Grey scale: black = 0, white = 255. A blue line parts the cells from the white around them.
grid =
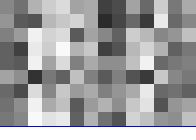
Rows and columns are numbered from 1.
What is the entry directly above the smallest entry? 64
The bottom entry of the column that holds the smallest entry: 113
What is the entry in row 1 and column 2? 113
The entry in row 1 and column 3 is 178
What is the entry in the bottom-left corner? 120
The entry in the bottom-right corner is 192
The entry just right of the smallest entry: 70
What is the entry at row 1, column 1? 135
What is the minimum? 43
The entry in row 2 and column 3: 83
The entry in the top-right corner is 170
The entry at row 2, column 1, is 149
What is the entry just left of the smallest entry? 170
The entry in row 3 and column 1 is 128
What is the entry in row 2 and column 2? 90
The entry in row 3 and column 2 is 155

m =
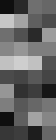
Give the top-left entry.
15
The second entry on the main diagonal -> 163
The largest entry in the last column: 156
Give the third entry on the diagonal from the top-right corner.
81
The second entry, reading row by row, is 41
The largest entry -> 206
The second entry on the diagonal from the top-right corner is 95
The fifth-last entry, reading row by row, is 134
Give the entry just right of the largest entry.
193
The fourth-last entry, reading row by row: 55
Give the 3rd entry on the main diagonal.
41
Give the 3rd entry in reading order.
111

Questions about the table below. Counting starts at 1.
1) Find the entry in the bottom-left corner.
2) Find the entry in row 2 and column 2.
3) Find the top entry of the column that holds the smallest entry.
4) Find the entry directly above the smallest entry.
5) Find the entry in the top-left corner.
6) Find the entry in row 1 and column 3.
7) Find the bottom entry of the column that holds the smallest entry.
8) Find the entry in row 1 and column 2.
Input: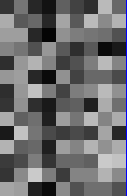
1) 165
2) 89
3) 18
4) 39
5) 52
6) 39
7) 10
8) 117

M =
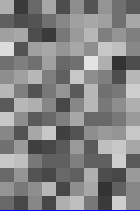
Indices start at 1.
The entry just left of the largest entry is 112
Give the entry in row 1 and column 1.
175
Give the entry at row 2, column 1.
96
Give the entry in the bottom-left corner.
104
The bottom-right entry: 135
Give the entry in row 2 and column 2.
77
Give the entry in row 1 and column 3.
104
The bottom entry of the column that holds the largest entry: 120
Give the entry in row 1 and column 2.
58
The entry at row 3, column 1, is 160
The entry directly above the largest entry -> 142
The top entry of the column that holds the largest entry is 83
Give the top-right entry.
90
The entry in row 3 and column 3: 77
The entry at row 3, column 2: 167
